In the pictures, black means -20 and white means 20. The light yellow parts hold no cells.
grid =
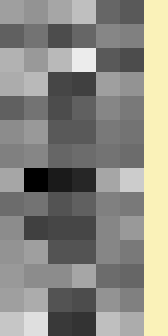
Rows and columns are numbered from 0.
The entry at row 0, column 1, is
3
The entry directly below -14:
-5
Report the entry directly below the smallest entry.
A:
-2
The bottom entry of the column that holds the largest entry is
-12
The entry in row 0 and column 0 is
5
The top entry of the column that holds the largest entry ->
10
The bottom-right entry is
7
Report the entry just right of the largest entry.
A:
-6
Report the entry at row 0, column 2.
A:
6
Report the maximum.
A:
17
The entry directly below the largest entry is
-10
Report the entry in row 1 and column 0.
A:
-5
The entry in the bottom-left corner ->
11
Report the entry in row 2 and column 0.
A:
8
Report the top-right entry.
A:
-6
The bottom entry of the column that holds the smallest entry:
15
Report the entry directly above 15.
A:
7
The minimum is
-20
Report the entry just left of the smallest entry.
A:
6

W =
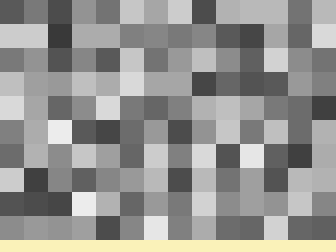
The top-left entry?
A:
-6
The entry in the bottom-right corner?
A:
-5
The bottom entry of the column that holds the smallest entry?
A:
3
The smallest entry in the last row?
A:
-8
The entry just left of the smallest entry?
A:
12
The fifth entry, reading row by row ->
-2
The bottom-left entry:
2
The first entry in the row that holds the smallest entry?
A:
12
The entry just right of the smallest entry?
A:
7
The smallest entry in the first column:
-7
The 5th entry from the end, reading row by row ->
-3
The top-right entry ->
9
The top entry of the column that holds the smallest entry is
-8
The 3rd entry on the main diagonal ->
-7
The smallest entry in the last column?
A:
-10
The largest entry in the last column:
14
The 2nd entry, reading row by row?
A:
-1
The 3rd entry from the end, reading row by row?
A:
13
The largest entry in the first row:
12
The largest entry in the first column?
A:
14

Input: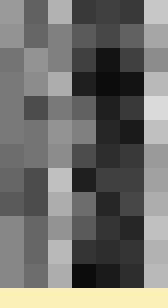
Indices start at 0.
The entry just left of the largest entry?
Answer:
-11
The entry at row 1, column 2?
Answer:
0
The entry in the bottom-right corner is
9
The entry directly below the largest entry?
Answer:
10
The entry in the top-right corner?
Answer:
11
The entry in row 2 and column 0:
-2
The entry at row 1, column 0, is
3
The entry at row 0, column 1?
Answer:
-5
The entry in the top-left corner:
4
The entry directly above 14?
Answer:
9
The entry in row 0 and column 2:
8

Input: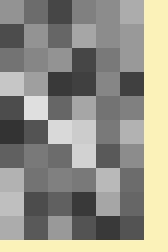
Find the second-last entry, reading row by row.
-11
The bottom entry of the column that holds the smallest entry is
7
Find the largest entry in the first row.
7
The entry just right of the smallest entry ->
-7
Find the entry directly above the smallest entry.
-8
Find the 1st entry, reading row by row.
3
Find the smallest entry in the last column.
-10
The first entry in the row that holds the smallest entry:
-12
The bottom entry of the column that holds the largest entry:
-6
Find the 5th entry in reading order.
2
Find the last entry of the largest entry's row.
0
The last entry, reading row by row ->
-7
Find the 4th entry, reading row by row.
0
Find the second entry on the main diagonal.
3
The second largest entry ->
14

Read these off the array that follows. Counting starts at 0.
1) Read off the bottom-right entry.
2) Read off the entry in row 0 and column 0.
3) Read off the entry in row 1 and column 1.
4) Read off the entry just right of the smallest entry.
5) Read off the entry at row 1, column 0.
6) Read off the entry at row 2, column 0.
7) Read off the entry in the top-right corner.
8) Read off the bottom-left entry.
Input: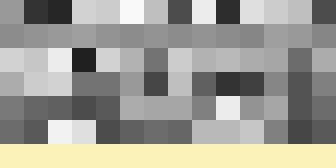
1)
-6
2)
4
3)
3
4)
13
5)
2
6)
13
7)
-8
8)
-3

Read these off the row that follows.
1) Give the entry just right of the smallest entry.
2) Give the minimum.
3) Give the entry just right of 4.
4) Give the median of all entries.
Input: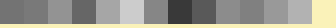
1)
-6
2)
-11
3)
8
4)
1

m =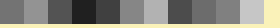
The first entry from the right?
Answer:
11
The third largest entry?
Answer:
3
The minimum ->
-15
